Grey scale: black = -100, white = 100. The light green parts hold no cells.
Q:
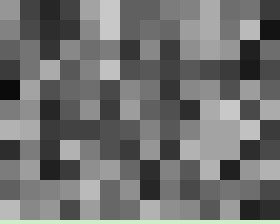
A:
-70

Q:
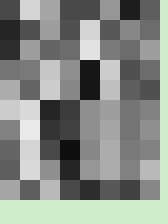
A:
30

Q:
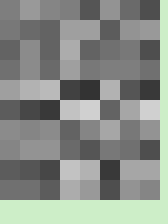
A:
4

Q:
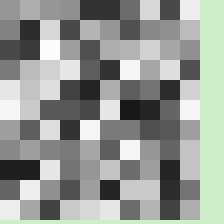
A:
18

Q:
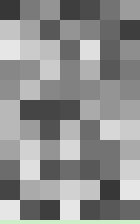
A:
16
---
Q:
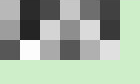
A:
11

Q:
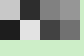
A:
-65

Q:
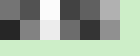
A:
-48

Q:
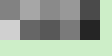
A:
8

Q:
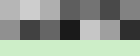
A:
-10

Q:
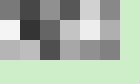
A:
54

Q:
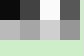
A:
-48
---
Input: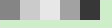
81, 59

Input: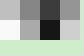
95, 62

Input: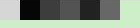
68, -19

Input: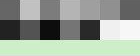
94, 88

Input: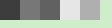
80, 37

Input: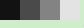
78, 3

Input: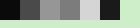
67, 18

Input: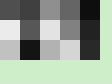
84, 78

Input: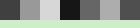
69, 36

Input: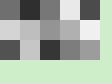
88, 83
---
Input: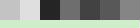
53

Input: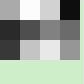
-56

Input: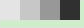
79

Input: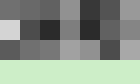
-29

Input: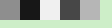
11

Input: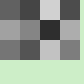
-8

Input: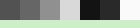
-36

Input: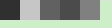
-62
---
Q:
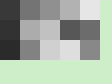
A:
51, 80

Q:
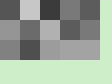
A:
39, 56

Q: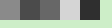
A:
-19, 67

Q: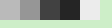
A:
-49, 85

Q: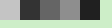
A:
-21, 54

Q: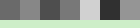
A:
-6, 64
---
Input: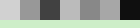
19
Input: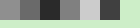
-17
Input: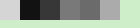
-86
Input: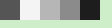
91
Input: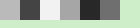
-47
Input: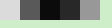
-30
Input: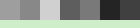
7
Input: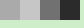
55
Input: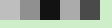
13
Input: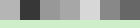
-57
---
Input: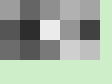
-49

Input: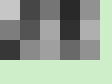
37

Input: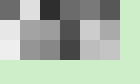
33

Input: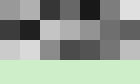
-25

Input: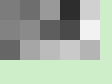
90

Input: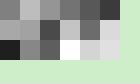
71

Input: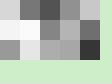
-13
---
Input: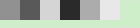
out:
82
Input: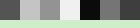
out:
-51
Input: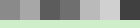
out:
-50
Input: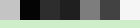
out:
93
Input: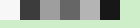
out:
-82
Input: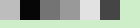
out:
-46
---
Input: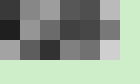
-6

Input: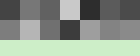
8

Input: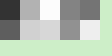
87

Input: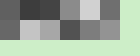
15

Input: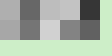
-24

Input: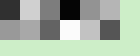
-33

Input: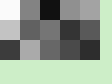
-30
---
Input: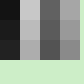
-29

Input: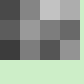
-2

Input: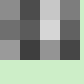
68

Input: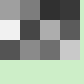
36

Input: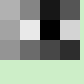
-99

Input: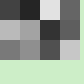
-60

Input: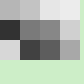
6

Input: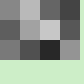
56
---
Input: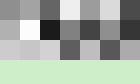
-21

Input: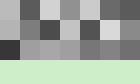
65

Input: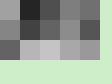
-38

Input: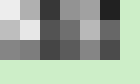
-57

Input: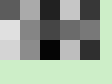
-74

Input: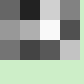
63

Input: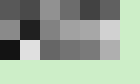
14

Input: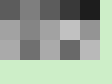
-28

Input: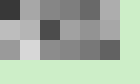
5

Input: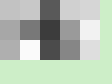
-30
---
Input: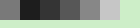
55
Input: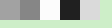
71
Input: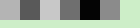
9
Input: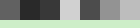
48
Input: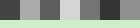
12
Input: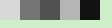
-86
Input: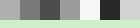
65
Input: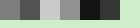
-58
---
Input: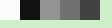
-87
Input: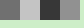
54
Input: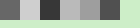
62
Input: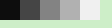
-46
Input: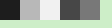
44
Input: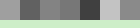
-24
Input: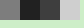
-74
